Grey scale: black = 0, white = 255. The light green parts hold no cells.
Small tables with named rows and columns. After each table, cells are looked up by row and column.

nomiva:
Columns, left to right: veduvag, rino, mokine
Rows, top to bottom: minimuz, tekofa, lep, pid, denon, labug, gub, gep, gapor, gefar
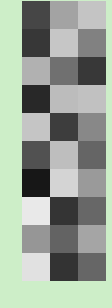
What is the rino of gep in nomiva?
52
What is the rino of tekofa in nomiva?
198
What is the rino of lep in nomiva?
112
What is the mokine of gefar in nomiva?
102
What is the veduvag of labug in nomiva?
81
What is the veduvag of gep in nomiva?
233
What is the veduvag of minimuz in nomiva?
70
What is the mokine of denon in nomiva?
136
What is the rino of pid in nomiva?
188
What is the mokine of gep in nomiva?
103
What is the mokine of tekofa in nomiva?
129
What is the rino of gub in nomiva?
212
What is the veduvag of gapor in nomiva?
150

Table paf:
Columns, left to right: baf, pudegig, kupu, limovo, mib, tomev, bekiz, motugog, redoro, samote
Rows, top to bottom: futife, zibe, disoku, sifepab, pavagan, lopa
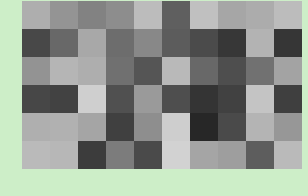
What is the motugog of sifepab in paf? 65
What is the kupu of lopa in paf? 60
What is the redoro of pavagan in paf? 180
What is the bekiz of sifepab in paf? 52
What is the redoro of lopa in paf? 93
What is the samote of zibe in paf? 54
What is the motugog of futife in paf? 166
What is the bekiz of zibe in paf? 75
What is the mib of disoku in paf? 85
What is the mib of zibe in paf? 136
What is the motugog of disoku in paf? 78

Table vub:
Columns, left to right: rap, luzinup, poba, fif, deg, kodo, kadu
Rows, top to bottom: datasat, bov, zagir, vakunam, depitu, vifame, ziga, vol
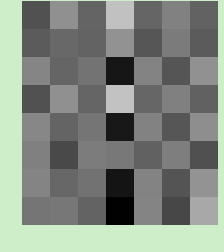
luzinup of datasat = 144
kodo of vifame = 126
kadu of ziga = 147
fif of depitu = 24
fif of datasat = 193
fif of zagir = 22
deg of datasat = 101
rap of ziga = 132
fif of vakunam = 194
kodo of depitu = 86
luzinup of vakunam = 144
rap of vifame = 128
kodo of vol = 71
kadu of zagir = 145

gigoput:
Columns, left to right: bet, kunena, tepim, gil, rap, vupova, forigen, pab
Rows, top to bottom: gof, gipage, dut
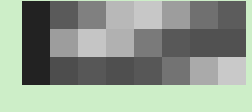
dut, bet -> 34
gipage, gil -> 177
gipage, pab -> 81
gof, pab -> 92
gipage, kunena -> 157
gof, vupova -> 157
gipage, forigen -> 81
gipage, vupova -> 88
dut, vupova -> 115
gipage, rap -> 122
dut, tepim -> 87
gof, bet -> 34
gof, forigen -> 112

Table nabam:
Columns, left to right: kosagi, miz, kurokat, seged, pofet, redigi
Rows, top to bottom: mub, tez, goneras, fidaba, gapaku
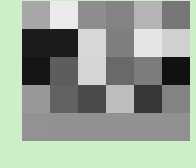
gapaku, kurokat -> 145
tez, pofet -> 229
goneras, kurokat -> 214
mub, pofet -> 180
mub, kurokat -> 142
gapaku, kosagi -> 146
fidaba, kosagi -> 152
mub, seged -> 131
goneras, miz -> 93
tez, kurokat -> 216
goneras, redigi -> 17
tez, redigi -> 209
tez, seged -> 127
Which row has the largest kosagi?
mub

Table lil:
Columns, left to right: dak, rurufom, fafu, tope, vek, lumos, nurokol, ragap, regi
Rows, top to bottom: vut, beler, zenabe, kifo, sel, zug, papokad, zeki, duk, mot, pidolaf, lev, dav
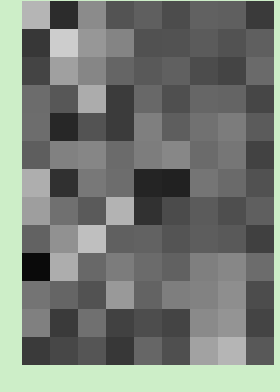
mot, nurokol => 127
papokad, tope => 109
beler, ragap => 82
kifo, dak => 108
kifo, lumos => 79
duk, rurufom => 145
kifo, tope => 59
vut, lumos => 76
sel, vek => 127
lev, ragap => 148
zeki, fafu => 90
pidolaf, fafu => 82
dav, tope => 55
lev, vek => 77
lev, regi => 68
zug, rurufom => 129
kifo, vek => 104
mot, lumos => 97

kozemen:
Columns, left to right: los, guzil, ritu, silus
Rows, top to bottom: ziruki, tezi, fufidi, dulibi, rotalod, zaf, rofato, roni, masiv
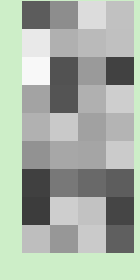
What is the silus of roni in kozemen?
69
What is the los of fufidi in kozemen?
248
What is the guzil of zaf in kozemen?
167
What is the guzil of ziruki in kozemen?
141
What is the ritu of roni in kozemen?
194
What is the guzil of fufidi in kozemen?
82
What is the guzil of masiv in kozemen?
151
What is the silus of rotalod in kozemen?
180
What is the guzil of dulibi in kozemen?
84
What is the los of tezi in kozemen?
233
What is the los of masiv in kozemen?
190
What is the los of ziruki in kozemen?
92
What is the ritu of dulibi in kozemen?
176
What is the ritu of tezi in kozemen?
186
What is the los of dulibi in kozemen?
163
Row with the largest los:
fufidi

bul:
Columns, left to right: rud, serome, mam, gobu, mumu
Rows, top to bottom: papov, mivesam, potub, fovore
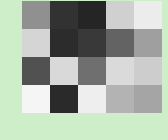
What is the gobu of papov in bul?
208
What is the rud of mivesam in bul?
213
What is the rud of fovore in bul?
245
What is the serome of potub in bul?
217
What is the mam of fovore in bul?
238
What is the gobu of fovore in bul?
179
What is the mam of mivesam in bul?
57
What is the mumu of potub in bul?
205
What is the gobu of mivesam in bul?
99
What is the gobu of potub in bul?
218
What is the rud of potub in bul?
81
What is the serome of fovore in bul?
42
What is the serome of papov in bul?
50

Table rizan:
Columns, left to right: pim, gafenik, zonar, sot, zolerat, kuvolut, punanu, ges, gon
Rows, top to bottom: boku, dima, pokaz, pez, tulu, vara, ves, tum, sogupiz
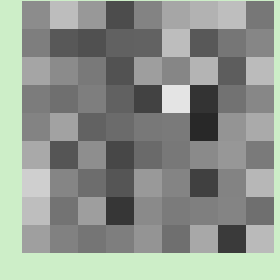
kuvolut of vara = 120
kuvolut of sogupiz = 111
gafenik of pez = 111
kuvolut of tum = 123
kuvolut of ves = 132
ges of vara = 151
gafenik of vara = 85

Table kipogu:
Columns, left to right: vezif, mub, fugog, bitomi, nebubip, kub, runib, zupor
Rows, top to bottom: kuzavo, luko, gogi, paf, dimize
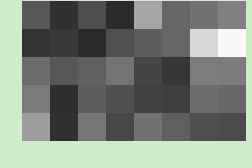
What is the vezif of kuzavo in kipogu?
87
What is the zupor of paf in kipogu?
103
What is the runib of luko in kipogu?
215
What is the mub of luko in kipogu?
56
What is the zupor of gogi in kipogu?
124
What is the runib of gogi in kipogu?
125
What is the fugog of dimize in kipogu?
119
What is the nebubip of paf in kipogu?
65
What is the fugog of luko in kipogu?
42
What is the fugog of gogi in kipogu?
96
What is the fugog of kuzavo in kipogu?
77
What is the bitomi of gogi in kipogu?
116
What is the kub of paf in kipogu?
62
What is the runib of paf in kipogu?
109
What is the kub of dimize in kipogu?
95
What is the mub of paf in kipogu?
46
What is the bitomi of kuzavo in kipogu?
42

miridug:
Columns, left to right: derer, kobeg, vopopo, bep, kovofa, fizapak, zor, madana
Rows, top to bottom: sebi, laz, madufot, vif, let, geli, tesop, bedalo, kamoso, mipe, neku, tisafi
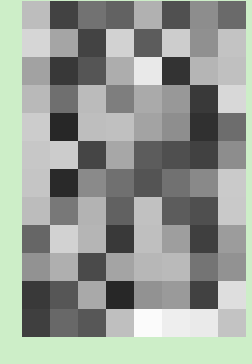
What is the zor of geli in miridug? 65
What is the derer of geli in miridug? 199
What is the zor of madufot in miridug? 181
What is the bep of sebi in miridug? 98
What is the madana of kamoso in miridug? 156
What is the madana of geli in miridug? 141
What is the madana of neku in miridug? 222
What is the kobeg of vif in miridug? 111
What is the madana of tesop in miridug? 202
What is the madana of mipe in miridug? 146

